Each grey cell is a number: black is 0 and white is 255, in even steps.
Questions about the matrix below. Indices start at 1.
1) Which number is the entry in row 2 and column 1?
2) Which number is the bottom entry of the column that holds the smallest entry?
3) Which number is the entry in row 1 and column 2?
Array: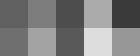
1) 111
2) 150
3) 125

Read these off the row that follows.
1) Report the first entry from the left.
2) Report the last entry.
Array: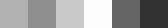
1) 177
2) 50

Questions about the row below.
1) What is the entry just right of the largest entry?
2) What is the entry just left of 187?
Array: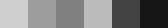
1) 157
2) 128

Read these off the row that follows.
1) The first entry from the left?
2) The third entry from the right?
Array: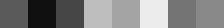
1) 90
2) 236

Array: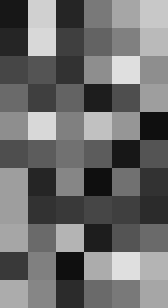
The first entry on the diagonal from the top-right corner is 200
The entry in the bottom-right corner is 166
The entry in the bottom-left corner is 172
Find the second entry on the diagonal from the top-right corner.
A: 128
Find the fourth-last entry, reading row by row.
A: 43
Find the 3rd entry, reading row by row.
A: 37
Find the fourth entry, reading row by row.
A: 121
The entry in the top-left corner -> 23
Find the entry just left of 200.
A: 166

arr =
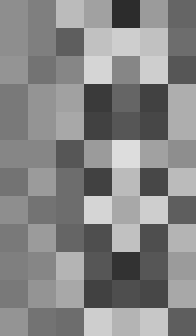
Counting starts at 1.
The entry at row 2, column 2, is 127
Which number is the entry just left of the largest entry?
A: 155
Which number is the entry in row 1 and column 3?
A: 187
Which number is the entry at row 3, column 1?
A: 148
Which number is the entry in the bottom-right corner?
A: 94
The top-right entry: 101
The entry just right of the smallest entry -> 155
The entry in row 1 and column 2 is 127
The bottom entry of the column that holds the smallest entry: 180
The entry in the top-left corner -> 142
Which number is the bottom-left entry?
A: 148
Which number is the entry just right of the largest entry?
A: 161
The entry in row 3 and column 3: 134
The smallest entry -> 44
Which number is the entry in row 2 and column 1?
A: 142
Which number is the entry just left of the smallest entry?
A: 161
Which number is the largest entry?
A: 221
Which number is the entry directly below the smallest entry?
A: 206
